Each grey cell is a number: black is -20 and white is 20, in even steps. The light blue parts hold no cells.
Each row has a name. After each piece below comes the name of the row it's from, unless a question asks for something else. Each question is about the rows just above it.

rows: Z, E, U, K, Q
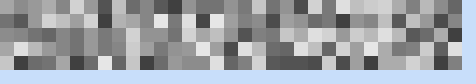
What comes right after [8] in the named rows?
[6]
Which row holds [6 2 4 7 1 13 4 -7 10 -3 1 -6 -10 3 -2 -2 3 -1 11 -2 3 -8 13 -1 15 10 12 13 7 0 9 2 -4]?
Z
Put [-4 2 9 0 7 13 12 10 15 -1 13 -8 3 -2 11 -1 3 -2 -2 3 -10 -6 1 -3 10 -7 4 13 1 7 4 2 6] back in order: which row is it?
Z
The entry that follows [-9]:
[16]
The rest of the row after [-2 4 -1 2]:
[13 3 3 -2 13 6 10 3 -7 0 -1 11 7 15 13 4 12 9 15 9 -6 -3 7 -10]

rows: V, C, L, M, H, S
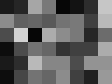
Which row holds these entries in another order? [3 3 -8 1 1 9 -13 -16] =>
H
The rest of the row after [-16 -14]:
[6 -1 -19 -17 -13 11]
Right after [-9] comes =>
[-2]
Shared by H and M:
[-8]
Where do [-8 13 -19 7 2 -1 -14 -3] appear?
L

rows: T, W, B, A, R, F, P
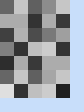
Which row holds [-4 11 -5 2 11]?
T
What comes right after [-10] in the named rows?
[8]
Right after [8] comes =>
[-8]
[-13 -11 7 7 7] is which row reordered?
R

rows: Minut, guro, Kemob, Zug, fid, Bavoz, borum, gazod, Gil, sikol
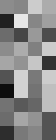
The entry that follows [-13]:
[-1]
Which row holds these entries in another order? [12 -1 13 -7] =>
Bavoz
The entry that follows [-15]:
[16]
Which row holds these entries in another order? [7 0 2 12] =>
Zug

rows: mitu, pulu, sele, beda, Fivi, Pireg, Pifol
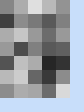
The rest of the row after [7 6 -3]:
[14]
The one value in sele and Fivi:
[7]
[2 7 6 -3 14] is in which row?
Pifol
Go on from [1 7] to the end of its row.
[15 9 3]

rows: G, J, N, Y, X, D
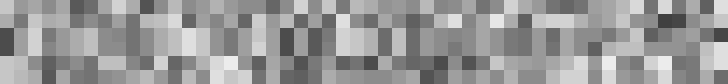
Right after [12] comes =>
[4]
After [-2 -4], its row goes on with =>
[-2 5 6 9 14 -2 14 -1 7 -5 15]
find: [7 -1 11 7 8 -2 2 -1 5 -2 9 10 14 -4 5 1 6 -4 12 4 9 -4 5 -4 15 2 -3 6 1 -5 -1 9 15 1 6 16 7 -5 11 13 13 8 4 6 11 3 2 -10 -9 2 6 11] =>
J
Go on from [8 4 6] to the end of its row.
[11 3 2 -10 -9 2 6 11]
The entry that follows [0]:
[13]
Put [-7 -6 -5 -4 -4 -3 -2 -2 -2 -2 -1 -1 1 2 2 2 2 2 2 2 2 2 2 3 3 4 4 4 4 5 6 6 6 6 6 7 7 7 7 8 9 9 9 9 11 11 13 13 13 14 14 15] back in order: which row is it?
D

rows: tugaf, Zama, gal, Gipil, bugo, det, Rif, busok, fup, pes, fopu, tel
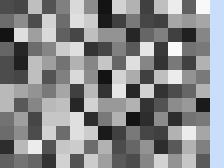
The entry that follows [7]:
[-10]
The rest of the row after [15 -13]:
[-1 8 -17 -13 2 -13 -2 -1]
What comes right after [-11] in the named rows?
[19]

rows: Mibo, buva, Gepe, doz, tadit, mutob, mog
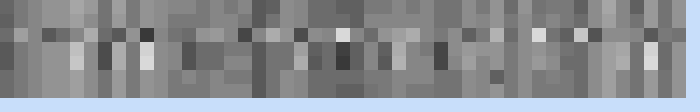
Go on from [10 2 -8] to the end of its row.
[7 -1 13 2 1 -7 -3 -3 -1 -1 -6 -2 -2 5 -5 -3 -10 -5 1 -5 7 1 -1 -9 2 4 3 3 -1 2 3 1 -2 -3 2 5 6 -2 13 -3 3]
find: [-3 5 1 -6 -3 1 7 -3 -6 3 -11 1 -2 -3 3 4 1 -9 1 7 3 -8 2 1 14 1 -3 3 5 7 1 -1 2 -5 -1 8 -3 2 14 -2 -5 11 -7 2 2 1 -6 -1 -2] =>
Gepe
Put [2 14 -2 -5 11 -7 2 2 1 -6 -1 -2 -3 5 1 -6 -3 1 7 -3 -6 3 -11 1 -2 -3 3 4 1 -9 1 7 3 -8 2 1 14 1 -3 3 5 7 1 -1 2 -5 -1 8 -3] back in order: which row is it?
Gepe
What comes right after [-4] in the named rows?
[-1]
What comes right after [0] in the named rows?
[-1]
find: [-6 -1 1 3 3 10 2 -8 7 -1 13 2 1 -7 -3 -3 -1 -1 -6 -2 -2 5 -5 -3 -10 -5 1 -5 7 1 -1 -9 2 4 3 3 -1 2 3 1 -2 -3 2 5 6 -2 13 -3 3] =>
doz
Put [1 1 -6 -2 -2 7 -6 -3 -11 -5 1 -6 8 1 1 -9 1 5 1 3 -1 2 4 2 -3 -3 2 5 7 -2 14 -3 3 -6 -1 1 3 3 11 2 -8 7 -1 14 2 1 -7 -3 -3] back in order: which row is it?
tadit

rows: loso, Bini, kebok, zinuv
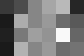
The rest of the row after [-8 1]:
[6 9 -14]
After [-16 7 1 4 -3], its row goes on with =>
[-6]

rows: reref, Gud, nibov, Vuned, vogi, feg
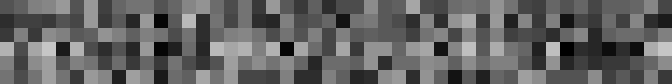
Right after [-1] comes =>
[-6]
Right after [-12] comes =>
[-7]
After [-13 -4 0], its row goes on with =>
[1 -2 -8 -2 -7 0 -9 0 -6 -5 -6 -6 -10 -2 1 -9 1 -7 0 -10 -8 -9 -13 -4 1 -14 -5 -3 -3 -6 0]
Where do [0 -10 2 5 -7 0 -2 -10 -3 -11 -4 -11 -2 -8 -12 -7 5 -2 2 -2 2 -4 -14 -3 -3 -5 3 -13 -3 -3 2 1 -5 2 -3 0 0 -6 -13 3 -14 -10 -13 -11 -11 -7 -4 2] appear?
vogi
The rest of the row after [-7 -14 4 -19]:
[-15 -3 -14 9 6 8 0 8 -19 6 -3 -9 6 -11 3 3 -4 4 6 -17 1 10 -6 7 -2 -4 -15 10 -20 -13 -14 -18 -13 -18 7 11]
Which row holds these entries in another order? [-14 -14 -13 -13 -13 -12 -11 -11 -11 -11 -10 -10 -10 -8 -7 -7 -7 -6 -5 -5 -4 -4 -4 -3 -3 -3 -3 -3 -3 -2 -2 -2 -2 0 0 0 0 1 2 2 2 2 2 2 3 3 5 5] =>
vogi

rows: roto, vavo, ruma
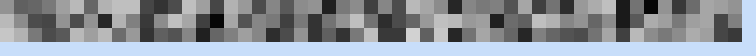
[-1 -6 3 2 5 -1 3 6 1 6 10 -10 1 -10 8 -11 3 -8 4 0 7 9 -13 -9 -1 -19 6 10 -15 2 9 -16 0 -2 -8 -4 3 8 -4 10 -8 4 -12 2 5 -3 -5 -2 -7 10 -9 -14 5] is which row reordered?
vavo
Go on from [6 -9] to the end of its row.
[0]

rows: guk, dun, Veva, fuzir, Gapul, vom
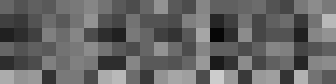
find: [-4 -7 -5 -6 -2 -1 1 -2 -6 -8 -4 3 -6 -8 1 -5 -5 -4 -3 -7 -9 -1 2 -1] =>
guk
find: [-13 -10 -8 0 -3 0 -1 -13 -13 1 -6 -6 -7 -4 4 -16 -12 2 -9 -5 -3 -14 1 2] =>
Gapul
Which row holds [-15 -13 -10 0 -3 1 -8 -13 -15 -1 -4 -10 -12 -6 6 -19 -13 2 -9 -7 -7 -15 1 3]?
Veva
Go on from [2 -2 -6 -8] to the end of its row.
[-4 3 -3 -8 1 -5 -5 -8 -5 1 0 -9 -7 -5]

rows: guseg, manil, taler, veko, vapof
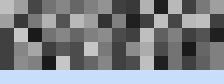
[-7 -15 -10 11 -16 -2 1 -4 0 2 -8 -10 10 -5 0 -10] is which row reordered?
taler
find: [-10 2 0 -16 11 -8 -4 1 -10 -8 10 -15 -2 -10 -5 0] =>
vapof
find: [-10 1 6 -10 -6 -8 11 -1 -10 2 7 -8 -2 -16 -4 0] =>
veko
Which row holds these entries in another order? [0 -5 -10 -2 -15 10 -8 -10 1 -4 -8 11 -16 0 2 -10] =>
vapof
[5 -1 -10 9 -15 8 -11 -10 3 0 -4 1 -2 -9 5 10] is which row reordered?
guseg
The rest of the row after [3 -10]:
[-11 8 -15 9 -10 -1 5]
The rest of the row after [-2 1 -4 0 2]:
[-8 -10 10 -5 0 -10 -7 -15]

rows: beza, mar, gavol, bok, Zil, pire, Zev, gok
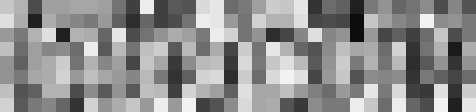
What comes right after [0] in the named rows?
[-3]
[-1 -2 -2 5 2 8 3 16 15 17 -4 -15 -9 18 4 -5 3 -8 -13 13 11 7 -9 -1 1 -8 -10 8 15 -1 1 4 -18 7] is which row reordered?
mar
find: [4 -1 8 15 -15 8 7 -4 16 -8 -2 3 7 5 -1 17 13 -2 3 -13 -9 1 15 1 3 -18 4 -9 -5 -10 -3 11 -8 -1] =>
gavol
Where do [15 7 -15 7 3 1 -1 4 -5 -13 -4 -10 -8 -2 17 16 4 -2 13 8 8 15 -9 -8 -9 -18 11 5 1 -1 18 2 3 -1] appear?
mar

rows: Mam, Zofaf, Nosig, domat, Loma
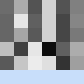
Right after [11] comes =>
[17]
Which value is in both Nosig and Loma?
[-6]
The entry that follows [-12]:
[5]
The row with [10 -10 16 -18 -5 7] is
domat

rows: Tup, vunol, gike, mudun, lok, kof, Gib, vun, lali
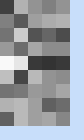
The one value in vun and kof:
[9]
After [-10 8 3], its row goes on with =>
[0 3]

